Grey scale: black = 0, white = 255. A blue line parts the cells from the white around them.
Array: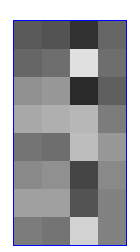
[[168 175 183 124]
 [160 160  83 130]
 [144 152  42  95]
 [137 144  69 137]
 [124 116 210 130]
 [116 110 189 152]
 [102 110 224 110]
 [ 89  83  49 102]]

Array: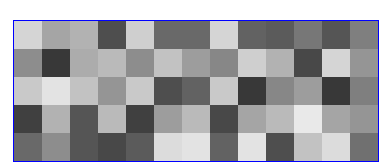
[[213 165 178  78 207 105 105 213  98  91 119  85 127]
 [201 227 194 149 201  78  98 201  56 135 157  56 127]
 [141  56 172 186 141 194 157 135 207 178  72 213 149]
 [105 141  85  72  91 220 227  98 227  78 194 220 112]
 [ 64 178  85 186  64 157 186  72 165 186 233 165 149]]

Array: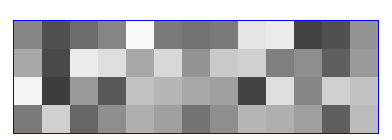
[[244  61 154  87 194 182 168 160  67 222 134 208 194]
 [168  73 236 222 168 216 148 202 208 128 142  95 154]
 [134  80 108 134 250 122 115 122 229 236  67  80 148]
 [122 208 102 142 175 160 115 142 182 175 160  95 188]]

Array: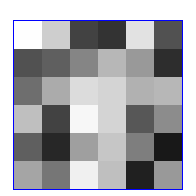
[[254 206  66  51 226  81]
 [191  66 247 212  87 140]
 [165 118 240 191  32 153]
 [110 171 220 212 177 183]
 [ 95  39 159 198 126  24]
 [ 81  95 133 183 153  45]]

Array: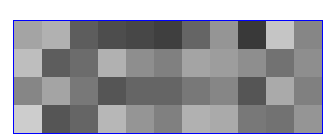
[[205  85 101 183 149 128 177 170 120 114 149]
 [190  93 108 177 142 128 164 157 142 114 142]
 [164 177  93  77  71  63 101 149  57 197 134]
 [134 164 120  85 101 101 120 134  85 170 128]]

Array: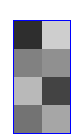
[[185  67]
 [129 144]
 [115 166]
 [ 46 206]]

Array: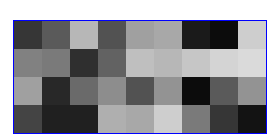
[[160  40 106 141  82 147  12  90 147]
 [129 122  47  98 191 183 198 212 218]
 [ 68  32  32 175 168 206 122  54  19]
 [ 54  90 183  82 160 168  26  12 206]]

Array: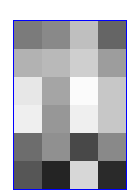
[[239 151 239 199]
 [231 165 251 199]
 [178 185 207 157]
 [123 137 191 101]
 [109 144  72 137]
 [ 86  36 215  42]]
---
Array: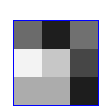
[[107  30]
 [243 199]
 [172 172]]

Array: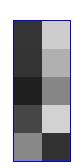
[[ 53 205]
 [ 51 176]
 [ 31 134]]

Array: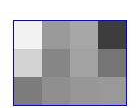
[[242 154]
 [210 134]
 [124 143]]

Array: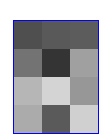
[[ 79  89]
 [115  52]
 [182 212]]

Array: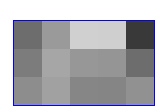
[[109 154]
 [124 166]
 [141 161]]

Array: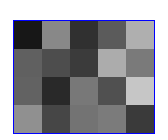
[[ 23 136]
 [ 96  77]
 [ 98  41]]

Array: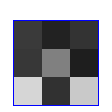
[[ 58  34]
 [ 55 128]
 [214  49]]

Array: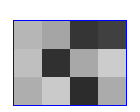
[[182 165]
 [191  48]
 [174 202]]

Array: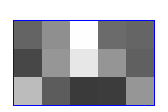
[[100 143]
 [ 71 150]
 [188  92]]
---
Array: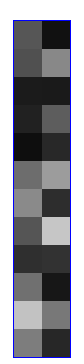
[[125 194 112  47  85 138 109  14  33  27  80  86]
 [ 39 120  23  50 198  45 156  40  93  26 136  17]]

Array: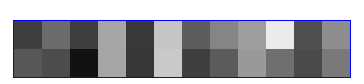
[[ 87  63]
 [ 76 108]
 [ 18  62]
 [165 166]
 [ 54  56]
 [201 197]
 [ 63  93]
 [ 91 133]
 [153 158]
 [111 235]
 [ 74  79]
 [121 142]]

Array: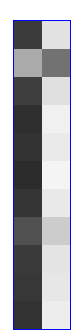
[[ 50  55  58  80  53  44  51  47  62 170  59]
 [237 231 228 204 233 244 234 240 224 114 226]]

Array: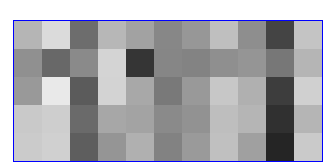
[[203 201 153 144 181]
 [208 206 233 104 219]
 [ 94 106  91 138 109]
 [149 167 211 212 183]
 [176 163 168  53 162]
 [130 138 121 134 135]
 [154 146 153 131 151]
 [192 190 199 143 191]
 [160 181 176 149 142]
 [ 37  48  61 119  68]
 [202 181 208 181 196]]

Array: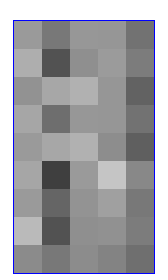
[[139 186 154 166 154 166 146 174 154]
 [120  82 101  63 167 110 167  82 120]
 [140 143 147 154 177 151 177 143 151]
 [131 145 160 197 141 150 150 155 150]
 [111 124 120 136  95 114  98 124 114]]

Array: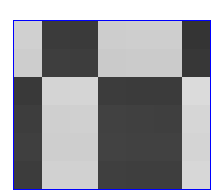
[[ 60  63  61  57 205 208]
 [209 206 207 212  62  59]
 [209 206 208 213  61  58]
 [ 63  66  65  60 202 205]
 [ 62  65  64  59 203 206]
 [ 62  65  63  59 203 206]
 [215 212 214 219  55  52]]

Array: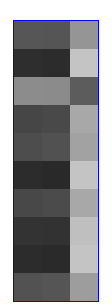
[[ 82  44  51  72  44  77  70 140  46  86]
 [ 85  42  50  75  41  81  73 139  44  85]
 [157 196 191 168 196 162 168  92 196 149]]
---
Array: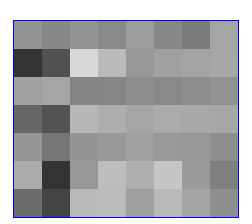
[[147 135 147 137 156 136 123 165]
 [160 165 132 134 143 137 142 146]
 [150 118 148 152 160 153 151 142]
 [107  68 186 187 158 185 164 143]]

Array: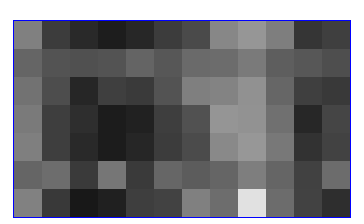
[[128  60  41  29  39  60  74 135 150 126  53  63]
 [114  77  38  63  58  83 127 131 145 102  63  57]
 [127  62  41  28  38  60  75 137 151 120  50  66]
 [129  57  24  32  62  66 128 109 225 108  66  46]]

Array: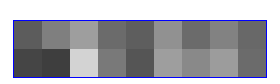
[[ 92 127 158 107  94 145 107 130 104]]

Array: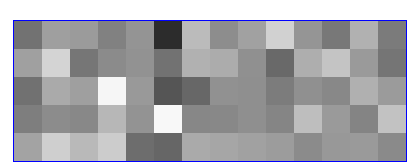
[[114 159 155 129 148  44 187 141 161 209 149 120 177 123]
 [113 170 159 246 153  85 103 145 143 124 144 136 176 155]
 [163 207 185 204 109 102 170 166 161 156 139 152 154 138]]

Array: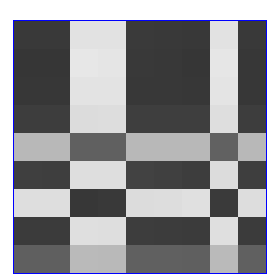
[[ 57  57 226 226  58  57  56 226  57]
 [ 55  55 227 227  56  56  55 228  55]
 [184 184  96  96 184 184 184  97 184]
 [222 222  55  57 220 221 224  58 221]
 [ 95  95 186 185  96  96  95 186  96]]

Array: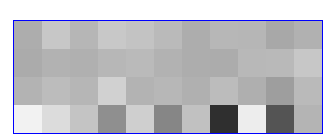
[[173 199 182 200 195 186 173 183 182 168 177]
 [179 188 182 209 179 183 176 188 175 158 186]]

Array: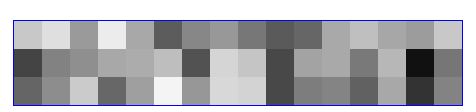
[[200 223 154 236 168  92 135 152 119  90 102 169 191 167 156 200]
 [101 141 203 103 159 244 151 216 211  72 125 132  97 168  51 131]]

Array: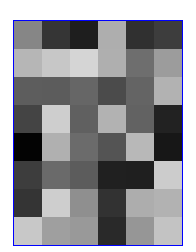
[[134  53  30 174  48  61]
 [ 93  92 102  75 100 178]
 [  3 176 107  84 184  23]
 [ 52 206 143  50 173 178]]
